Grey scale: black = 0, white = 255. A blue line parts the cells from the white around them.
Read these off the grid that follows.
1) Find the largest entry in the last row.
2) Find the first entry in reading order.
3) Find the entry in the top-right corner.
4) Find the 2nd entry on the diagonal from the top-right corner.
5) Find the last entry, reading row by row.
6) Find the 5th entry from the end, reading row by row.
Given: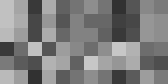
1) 186
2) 193
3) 122
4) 150
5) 122
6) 116

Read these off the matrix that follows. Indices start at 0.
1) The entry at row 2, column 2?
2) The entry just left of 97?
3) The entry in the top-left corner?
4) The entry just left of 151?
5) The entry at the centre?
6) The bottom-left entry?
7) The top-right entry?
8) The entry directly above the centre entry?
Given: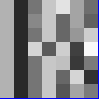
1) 117
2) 164
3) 178
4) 103
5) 91
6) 178
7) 110
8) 199

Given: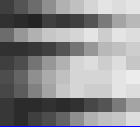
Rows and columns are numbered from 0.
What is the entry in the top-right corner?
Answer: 228
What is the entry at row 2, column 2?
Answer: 177
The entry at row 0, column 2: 108
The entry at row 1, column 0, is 49
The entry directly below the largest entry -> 221
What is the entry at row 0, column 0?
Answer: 63
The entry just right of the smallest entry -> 63
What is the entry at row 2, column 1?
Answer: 151
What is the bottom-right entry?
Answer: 221
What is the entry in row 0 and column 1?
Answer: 84
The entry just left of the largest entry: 228
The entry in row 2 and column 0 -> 108
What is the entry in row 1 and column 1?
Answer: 43
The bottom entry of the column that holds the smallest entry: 63
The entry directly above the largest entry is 198
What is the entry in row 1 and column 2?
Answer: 36

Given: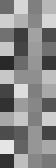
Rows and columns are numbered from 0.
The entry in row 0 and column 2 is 127
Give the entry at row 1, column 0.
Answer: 207
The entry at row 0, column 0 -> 107
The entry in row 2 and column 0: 113
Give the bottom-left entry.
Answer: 49
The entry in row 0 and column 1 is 214
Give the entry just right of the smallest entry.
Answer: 107
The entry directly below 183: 214

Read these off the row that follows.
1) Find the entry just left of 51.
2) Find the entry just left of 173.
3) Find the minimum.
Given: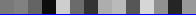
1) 107
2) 51
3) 13

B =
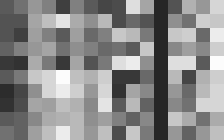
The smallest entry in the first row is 38
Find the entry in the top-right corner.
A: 214
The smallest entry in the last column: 171
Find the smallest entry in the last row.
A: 38
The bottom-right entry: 191
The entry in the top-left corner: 90
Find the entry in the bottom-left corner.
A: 113
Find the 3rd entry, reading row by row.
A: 151
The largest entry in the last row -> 236
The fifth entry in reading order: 63
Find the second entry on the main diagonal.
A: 83
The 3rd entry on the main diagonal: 159
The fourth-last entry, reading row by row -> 151
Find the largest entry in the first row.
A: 222
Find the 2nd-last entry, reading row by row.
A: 151
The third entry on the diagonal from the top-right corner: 206
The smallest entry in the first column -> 44
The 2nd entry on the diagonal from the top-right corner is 206

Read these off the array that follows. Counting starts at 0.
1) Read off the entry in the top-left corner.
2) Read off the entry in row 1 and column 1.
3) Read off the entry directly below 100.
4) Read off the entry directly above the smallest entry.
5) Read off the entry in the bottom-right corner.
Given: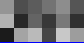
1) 149
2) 40
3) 186
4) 178
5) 157

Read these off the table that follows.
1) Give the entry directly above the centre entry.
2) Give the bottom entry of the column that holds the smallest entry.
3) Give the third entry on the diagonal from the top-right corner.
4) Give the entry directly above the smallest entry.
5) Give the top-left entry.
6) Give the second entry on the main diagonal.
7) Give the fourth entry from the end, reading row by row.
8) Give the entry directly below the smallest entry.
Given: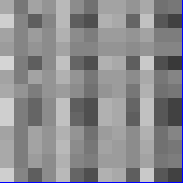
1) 119
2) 65
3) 163
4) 133
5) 169
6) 133
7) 94
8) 133

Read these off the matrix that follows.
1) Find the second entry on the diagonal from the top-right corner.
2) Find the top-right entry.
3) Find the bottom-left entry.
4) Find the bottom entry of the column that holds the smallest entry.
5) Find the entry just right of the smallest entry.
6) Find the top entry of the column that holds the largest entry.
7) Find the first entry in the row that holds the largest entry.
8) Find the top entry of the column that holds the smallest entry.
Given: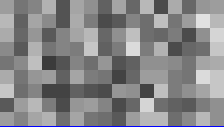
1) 225
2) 157
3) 157
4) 178
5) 83
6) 150
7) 184
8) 178
